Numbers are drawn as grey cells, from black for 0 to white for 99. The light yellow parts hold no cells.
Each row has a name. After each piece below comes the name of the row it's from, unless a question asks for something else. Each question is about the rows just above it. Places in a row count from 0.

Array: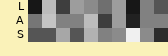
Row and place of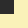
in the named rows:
S, 9
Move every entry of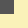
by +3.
[36]
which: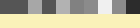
S
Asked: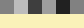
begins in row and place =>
A, 3
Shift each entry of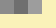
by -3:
[51,40,58]
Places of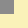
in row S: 6 8
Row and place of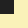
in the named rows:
A, 7

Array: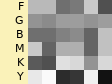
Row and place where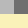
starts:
F, 1
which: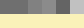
B
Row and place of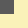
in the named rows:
K, 0

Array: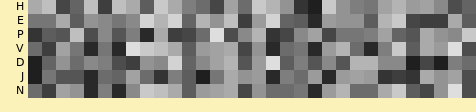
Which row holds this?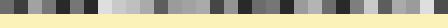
V
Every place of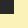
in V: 4 6 17 20 24
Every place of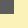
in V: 11 27
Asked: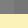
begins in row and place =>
H, 23
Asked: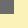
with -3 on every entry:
[39]

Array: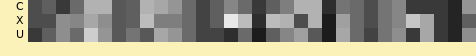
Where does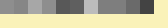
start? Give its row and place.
X, 2
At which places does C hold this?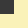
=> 2 16 27 28 29

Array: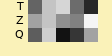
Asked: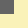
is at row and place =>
T, 0
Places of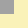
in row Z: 0
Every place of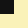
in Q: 2
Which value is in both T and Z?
[76]

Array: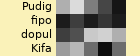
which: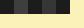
fipo
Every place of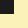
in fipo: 0 2 4
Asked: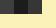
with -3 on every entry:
[21,8,18]
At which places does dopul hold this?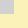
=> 3
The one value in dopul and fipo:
[24]

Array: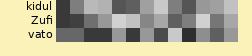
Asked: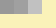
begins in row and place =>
kidul, 10
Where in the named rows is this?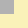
kidul, 3
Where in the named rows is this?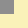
vato, 10
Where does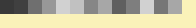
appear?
Zufi
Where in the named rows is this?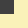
Zufi, 1
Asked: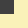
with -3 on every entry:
[22]

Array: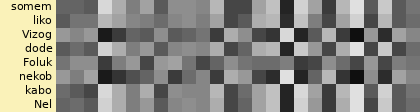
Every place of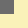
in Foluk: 14 15 20
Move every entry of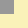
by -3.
[56]
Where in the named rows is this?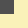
nekob, 5

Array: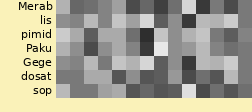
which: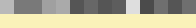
sop
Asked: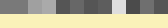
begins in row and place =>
sop, 1

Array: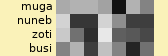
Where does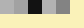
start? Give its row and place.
muga, 2
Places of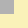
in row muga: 1 2 5
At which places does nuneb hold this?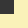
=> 1 2

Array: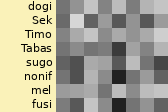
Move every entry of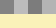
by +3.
[54,76,51,73]
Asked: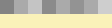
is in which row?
Timo
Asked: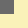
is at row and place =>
Sek, 0
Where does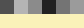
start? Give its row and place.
nonif, 1

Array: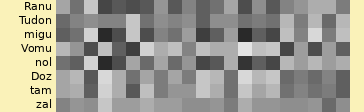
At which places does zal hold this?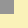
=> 1 11 14 15 18
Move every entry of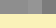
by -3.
[52,52,55,45]
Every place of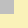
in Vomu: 3 8 10 14

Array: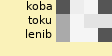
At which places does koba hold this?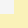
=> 2
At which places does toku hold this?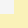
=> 1
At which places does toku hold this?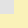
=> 2 3
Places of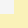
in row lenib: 1 2
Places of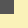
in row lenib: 3
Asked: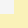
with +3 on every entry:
[98]
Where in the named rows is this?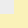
koba, 1

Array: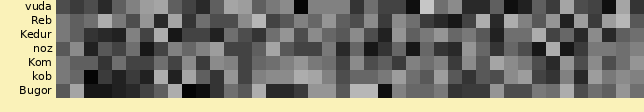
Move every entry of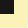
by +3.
[12]
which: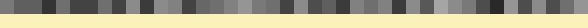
Kom

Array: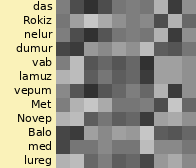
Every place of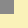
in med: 3 7 8
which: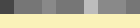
med
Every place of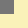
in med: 1 2 4 5 9
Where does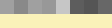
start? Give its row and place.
Balo, 2

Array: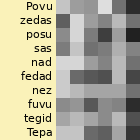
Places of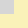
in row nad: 0 1
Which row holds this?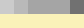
nez
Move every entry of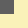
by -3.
[34]
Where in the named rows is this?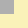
sas, 4

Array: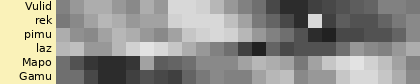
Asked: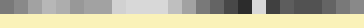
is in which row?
rek
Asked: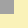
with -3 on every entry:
[60]
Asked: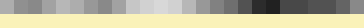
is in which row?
pimu
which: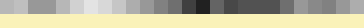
laz
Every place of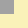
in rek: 2 6 7 13
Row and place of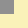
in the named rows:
pimu, 1

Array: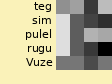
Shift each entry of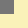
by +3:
[49]
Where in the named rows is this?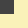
sim, 2
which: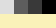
rugu
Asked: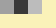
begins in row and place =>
teg, 1
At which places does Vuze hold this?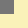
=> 0 1 3

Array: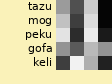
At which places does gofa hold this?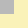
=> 2
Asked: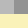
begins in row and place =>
gofa, 2
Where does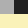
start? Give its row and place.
keli, 2
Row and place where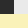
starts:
peku, 1
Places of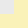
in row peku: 2
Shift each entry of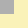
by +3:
[71]

